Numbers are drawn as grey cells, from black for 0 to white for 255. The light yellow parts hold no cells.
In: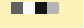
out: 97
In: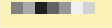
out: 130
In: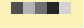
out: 80
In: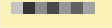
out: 197
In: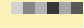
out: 210
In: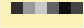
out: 47
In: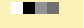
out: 252
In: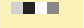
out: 208
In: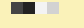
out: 68
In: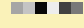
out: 165
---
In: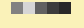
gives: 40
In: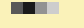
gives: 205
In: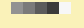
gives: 247
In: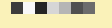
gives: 108
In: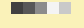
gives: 201
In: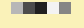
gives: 133
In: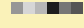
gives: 85
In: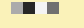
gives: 112
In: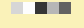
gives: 98
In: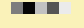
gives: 235
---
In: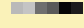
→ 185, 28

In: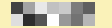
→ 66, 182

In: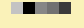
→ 195, 58

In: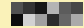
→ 81, 170

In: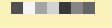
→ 80, 101

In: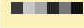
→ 58, 19

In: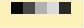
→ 9, 41

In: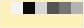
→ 244, 179

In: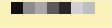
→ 17, 190

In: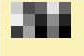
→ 203, 3
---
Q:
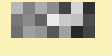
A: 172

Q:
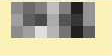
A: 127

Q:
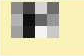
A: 212

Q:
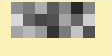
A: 173

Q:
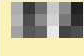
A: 109

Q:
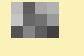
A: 166

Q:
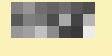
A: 110
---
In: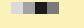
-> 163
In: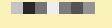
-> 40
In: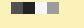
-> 35
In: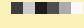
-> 203
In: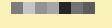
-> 197
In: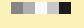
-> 176
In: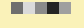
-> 218
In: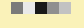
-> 233
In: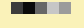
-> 10
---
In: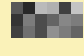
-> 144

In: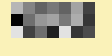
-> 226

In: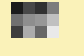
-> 172

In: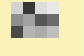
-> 179

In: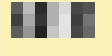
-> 227

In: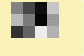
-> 100

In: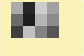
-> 193

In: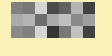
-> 120
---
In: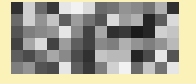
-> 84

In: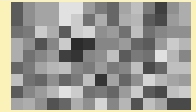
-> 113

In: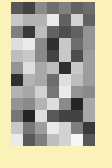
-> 127

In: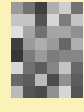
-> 223

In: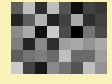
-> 138
